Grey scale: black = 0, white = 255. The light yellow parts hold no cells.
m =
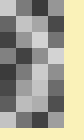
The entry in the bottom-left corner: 195
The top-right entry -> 150
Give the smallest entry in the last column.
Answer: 73
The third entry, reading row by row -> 59
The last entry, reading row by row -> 158
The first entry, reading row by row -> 203
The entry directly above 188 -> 158
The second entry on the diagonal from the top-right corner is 166
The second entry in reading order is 123
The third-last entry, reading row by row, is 116

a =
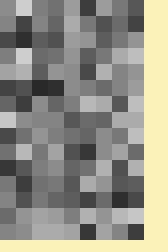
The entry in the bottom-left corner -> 132
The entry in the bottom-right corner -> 61
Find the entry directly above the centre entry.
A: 126
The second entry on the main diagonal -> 67
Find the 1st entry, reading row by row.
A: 140
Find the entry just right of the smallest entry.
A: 47
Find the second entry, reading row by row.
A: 206
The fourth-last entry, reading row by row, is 55
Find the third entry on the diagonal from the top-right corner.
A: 93
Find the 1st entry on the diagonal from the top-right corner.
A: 87
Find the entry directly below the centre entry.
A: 113
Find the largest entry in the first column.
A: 198
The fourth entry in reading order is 113
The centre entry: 87
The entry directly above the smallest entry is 93
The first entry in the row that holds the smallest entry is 67
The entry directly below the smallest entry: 140
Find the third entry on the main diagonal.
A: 93
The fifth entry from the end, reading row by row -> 163
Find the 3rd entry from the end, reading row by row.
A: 163
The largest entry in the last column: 198
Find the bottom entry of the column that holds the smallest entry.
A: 171
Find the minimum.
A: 41
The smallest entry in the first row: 61
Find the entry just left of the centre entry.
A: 132

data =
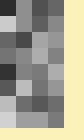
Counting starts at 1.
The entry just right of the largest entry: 158
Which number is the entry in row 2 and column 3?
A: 95
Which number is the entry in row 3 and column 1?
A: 102
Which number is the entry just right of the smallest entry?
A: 143
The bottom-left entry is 209
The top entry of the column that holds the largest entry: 45
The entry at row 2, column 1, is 203
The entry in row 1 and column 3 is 81
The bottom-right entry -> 122
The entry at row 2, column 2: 143

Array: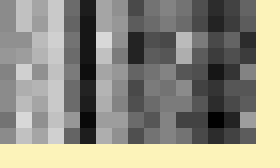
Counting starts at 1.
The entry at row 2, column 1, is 139
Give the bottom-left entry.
139
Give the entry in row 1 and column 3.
166
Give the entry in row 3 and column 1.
145
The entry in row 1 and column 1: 139
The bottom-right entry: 92
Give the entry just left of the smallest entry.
66
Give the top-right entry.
100
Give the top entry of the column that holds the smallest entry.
44
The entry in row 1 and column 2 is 193
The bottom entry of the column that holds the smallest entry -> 44
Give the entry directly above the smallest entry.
44
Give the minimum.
2
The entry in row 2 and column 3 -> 158
